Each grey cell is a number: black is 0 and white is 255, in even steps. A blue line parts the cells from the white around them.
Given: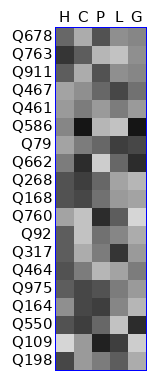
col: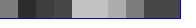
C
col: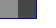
L
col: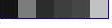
C
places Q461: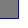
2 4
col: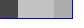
C

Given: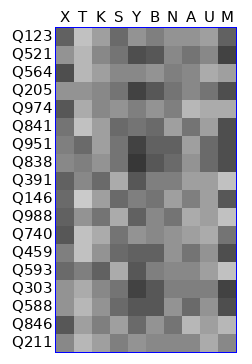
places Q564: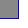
4 5 8
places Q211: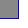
1 6 7 8 10
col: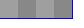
K
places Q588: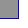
1 3 7 9
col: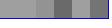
K
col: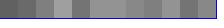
N
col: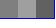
N

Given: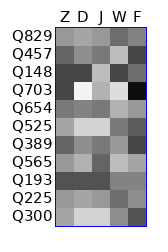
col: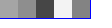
D
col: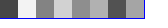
D
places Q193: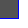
1 2 3
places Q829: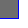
4
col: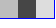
W

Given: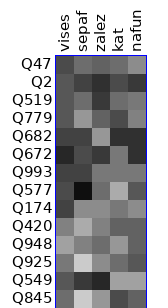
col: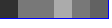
kat
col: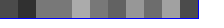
kat
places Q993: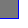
3 4 5
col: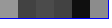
sepaf

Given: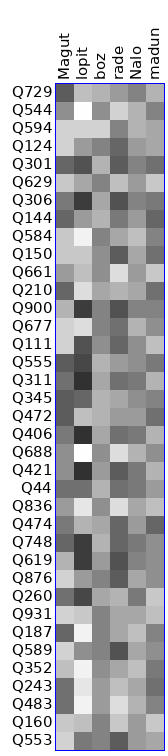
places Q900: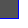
4
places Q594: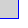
1 2 3
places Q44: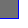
1 2 4
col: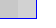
Magut

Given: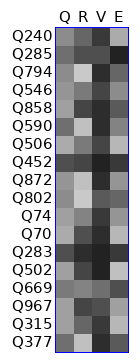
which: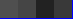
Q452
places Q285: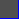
2 3
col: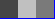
R
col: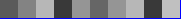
E

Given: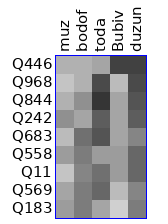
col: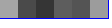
toda
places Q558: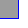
1 3 4
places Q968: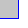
1
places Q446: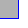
1 2
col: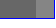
duzun
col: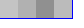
muz

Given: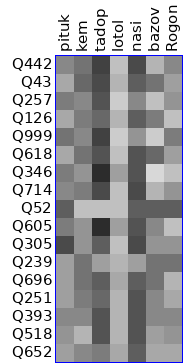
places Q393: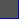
3 5
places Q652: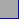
4 6 7
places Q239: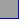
1 3 5
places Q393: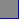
1 2 6 7
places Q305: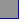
2 6 7
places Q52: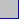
2 3 4
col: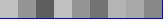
Rogon

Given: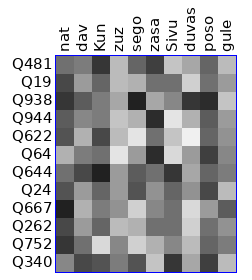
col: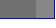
Sivu
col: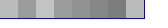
gule
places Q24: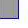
2 4
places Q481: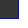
3

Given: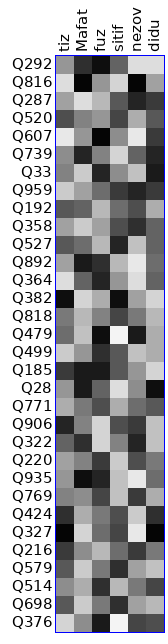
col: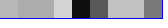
didu
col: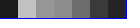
nezov

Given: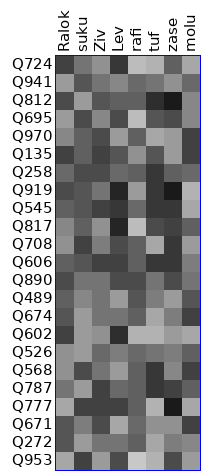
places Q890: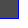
1 4 5 7
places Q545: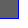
1
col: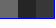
Lev
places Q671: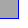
4
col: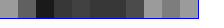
zase
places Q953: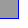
3 8

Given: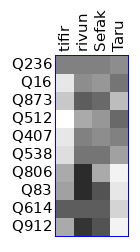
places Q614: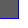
1 2 3
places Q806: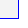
4
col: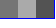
Sefak
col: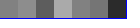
rivun
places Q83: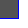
3
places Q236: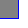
1 2 3

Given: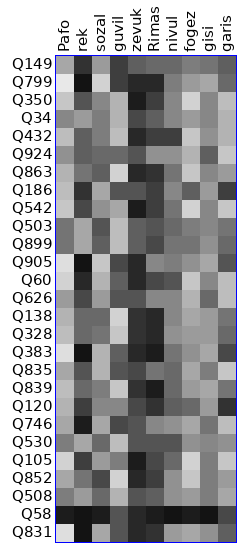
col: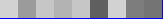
fogez
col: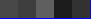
Rimas
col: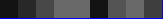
rek
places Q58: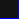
2 7 9
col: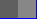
gisi
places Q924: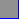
1 6 7

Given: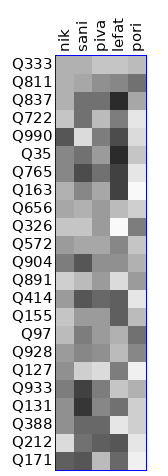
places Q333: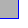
1 2
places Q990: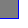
3
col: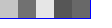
lefat
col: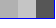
nik
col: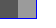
sani

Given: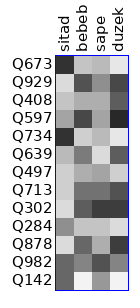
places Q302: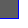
2
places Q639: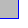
1

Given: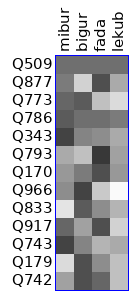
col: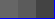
mibur
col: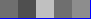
fada
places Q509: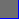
1 2 3 4

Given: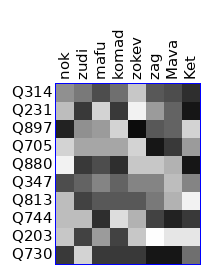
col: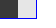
Ket
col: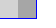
komad
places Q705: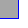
2 3 4
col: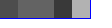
Mava
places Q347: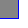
3 5 6 8
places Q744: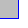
1 2
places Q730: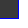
1 3 4 5

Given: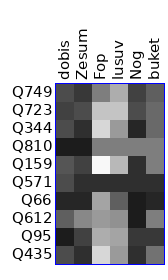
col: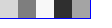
Fop
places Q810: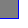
3 4 5 6
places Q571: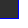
2 3 4 5 6
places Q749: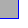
4

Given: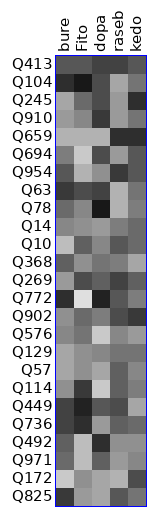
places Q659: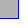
1 2 3
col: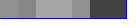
bure
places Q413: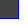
3 4
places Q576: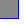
1 4
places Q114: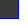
2
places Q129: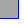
1

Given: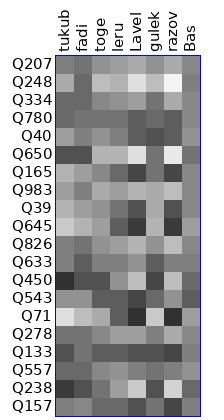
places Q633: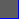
2 6
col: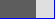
Lavel
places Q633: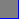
1 3 4 7 8
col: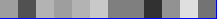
tukub
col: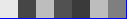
razov
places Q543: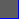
3 4 8

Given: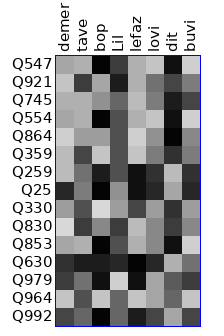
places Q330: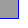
1 4 6 8
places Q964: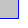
1 3 5 8
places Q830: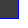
2 4 7
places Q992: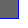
2 4
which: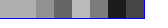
Q745

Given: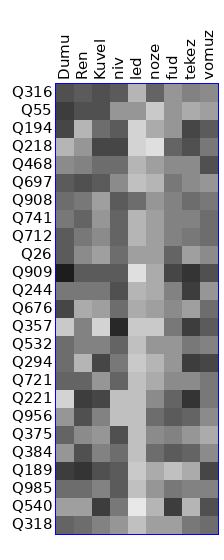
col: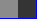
tekez
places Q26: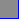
2 9
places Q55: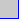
6
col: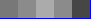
vomuz
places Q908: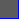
4
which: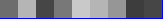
Q294

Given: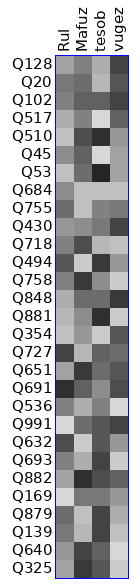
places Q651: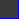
2
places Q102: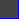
4
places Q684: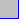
2 3 4
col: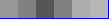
Rul

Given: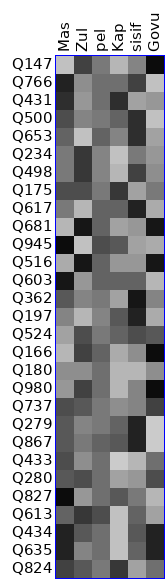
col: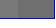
pel
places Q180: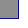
1 2 6
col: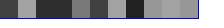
sisif
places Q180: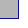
4 5
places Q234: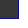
2
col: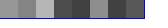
Zul

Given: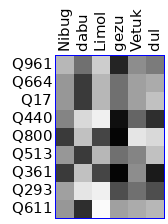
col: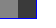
Nibug
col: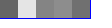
Vetuk
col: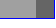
Vetuk

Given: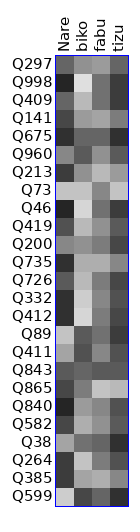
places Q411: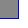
3
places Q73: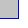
1 2 4
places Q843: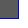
1 3 4
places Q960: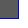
2 4
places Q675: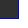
1 4

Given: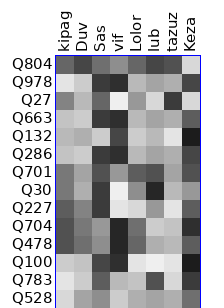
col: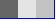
Lolor
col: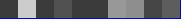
Sas
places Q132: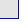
7
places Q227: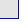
4 7

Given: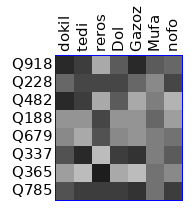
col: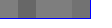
Mufa
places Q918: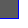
4 6
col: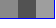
dokil
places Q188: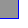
1 2 4 5
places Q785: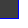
2 3 4 7
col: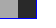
tedi
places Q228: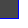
2 3 4 7

